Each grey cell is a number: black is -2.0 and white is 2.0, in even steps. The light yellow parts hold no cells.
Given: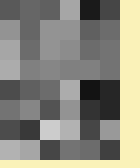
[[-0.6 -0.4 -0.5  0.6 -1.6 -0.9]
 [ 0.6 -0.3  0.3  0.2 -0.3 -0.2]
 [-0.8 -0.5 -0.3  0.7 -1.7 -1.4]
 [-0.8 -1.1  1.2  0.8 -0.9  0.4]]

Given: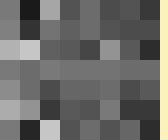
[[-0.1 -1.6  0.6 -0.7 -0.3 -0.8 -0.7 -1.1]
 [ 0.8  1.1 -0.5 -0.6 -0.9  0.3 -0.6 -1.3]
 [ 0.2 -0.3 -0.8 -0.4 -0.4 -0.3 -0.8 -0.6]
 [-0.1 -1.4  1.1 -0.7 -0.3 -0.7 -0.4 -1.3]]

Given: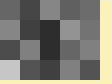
[[-0.4 -0.9  0.1 -0.5 -0.3]
 [-0.8  0.0 -1.3 -0.4  0.0]]

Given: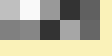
[[ 1.0  1.9  0.4 -1.2 -0.5]]

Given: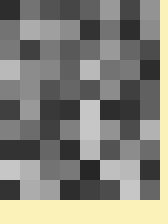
[[-1.3 -0.2 -0.7 -0.9 -0.5  0.4 -0.9  0.3]
 [-0.1 -1.0 -0.1 -0.6 -0.3  0.4 -0.4 -0.8]
 [ 0.0  0.2 -0.7 -0.4 -0.7  0.2 -1.0 -0.5]
 [ 0.0 -0.3 -1.0  0.0  1.1  0.3 -0.8  0.8]
 [ 1.1  0.8 -0.2 -0.1 -1.4  1.0  0.9 -1.2]]

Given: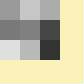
[[ 0.4  1.1  0.7]
 [ 1.5  0.9 -1.2]]

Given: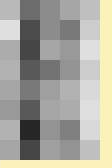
[[ 0.9 -0.3  0.2  0.6  1.0]
 [ 0.7 -0.9  0.6  0.4  1.5]
 [ 0.6 -0.1  0.5  0.8  1.4]
 [ 0.8 -1.4  0.3  0.0  1.4]]

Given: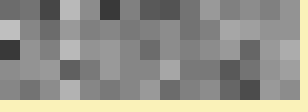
[[-0.3 -0.2 -0.9  0.9  0.2 -1.1  0.0 -0.6 -0.7 -0.2  0.4  0.0  0.2  0.0
   0.3]
 [-1.1  0.3  0.0  0.9  0.3  0.4  0.1 -0.3  0.2  0.0  0.2  0.4 -0.4  0.4
   0.7]
 [ 0.1 -0.2  0.2  0.8  0.1 -0.1  0.1  0.4 -0.3  0.0  0.2 -0.4 -0.8  0.4
   0.2]]
